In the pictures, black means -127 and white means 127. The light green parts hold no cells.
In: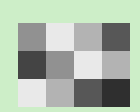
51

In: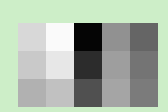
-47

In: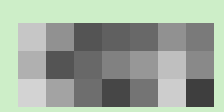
-11

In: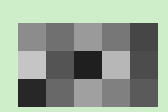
32

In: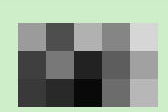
-118

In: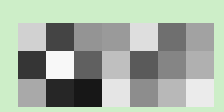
13

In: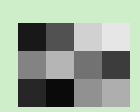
-117

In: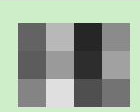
95

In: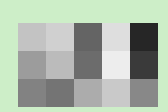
44

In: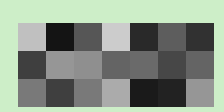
-101
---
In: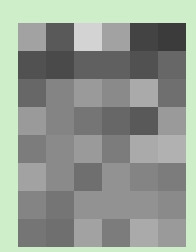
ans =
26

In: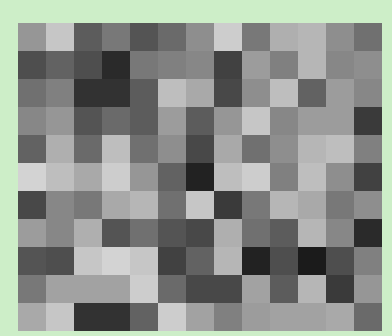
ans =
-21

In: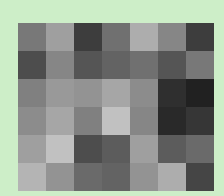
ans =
-58

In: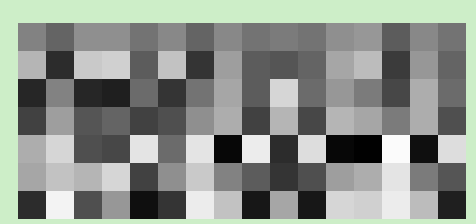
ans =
-96

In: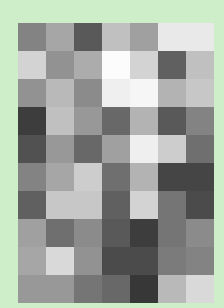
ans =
89
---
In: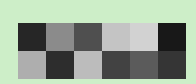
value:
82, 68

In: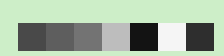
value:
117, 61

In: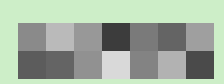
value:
89, 58

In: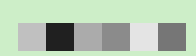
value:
100, 64

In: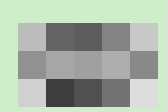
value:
93, 80

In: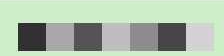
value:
83, 62

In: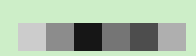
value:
76, 47
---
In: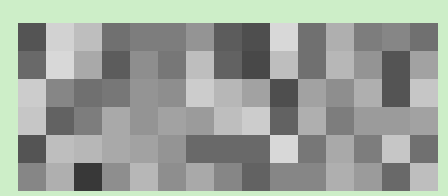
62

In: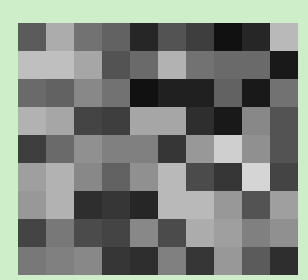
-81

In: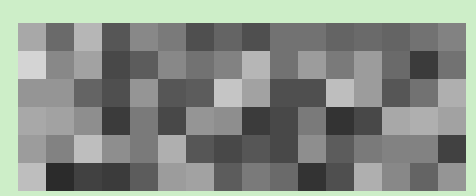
21

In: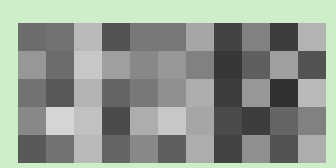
45

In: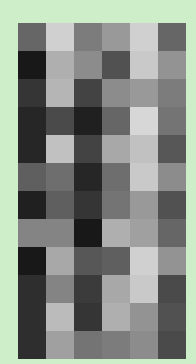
-53
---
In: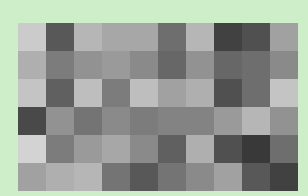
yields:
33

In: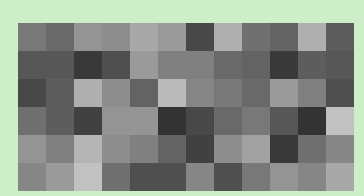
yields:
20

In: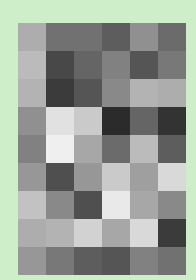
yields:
-42

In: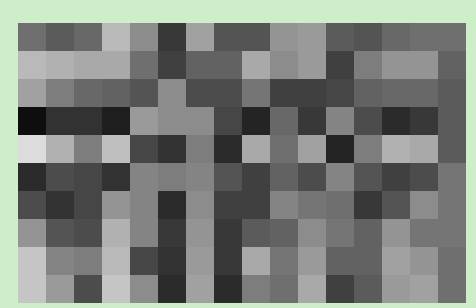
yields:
26

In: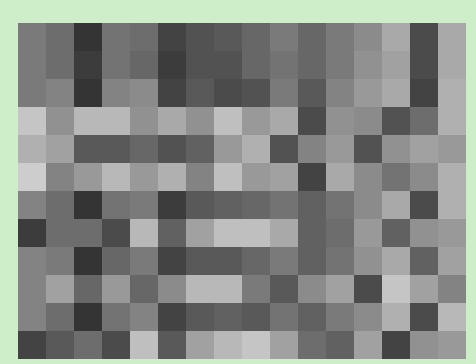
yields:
-60

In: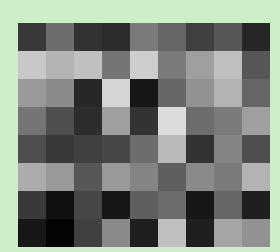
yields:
-96
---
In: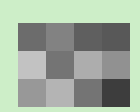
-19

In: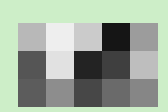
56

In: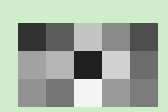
-77

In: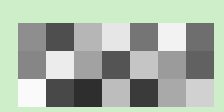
14

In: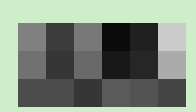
0

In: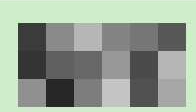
-68
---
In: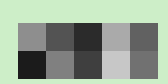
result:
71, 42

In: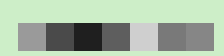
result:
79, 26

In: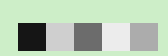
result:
108, 79

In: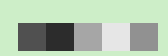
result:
102, 38

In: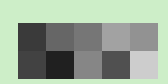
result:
77, 34

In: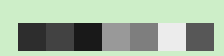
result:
108, 25
